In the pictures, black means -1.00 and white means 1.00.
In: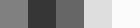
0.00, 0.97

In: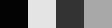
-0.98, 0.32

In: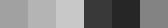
0.26, 0.03

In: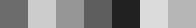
-0.15, 0.43

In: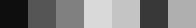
-0.89, 0.37

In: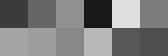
-0.54, -0.38

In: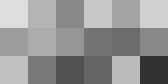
0.74, -0.61
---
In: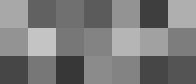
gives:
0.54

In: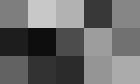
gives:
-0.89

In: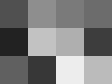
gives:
0.52

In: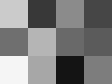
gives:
0.42

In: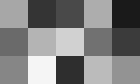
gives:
0.41

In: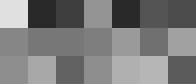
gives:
-0.07

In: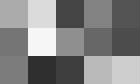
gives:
0.93

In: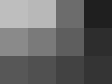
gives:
-0.04
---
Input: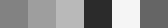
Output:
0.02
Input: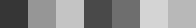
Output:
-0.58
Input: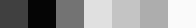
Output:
-0.50
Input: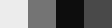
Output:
0.85
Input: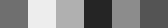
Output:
-0.13
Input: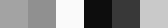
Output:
0.28
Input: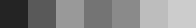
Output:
-0.72
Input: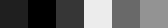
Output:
-0.76
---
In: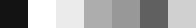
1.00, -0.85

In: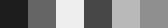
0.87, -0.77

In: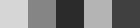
0.68, -0.66

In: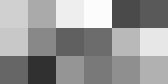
0.98, -0.62

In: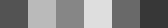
0.74, -0.57

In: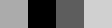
0.63, -1.00
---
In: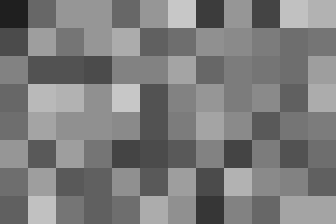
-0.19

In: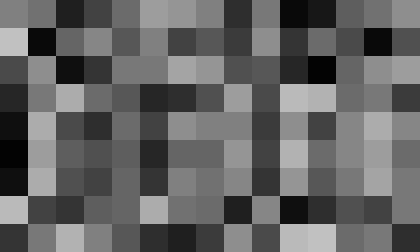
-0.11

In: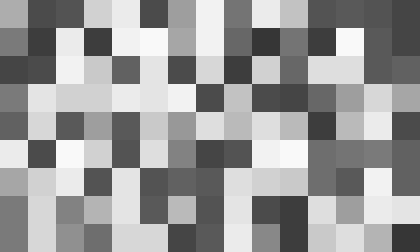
-0.41

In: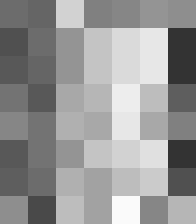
-0.21

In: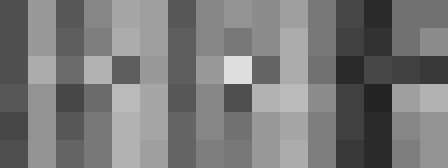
0.20
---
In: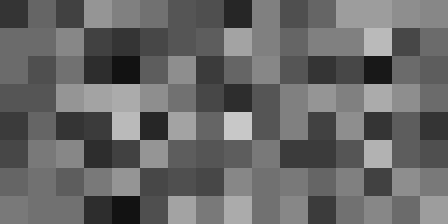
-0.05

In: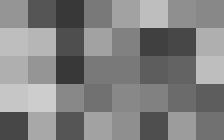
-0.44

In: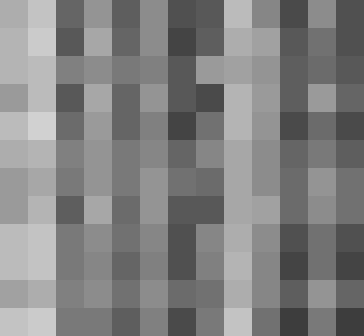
0.53

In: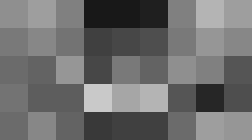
-0.16

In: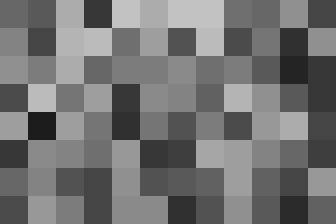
-0.41
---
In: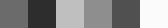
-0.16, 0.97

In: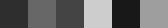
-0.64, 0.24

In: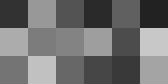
-0.61, 0.29

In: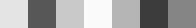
0.79, 0.04

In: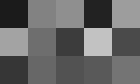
-0.79, -0.09

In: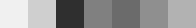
0.88, 0.40

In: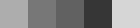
0.36, 0.68

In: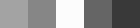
0.28, -0.55
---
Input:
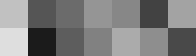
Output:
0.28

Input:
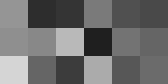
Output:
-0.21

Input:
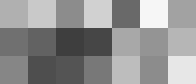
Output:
0.43

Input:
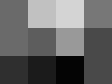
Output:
-0.43

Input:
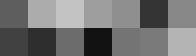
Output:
0.07

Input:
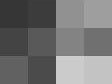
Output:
-0.12
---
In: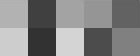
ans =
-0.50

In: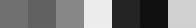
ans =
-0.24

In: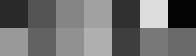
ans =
-0.34

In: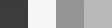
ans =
0.93

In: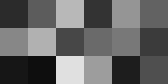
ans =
-0.28

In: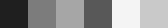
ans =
-0.03
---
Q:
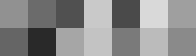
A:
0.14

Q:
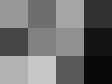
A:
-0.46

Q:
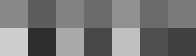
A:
0.07

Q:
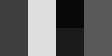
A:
-0.51

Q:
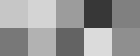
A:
0.55

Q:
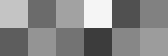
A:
0.54

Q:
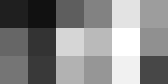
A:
-0.20
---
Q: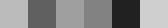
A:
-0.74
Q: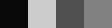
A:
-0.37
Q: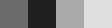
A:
0.33
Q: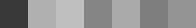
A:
-0.01
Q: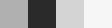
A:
0.66
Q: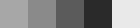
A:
-0.67
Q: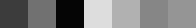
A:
0.05
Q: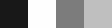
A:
-0.03
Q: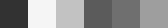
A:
-0.13
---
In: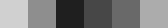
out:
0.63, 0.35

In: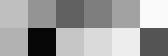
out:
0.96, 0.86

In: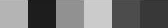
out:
0.59, 0.41

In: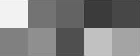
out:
0.90, 0.51

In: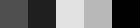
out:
0.77, 0.44

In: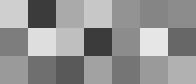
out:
0.80, 0.74

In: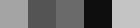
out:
0.54, 0.29

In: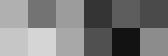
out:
0.67, 0.55

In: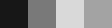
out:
0.70, 0.28

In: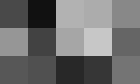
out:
0.56, 0.40
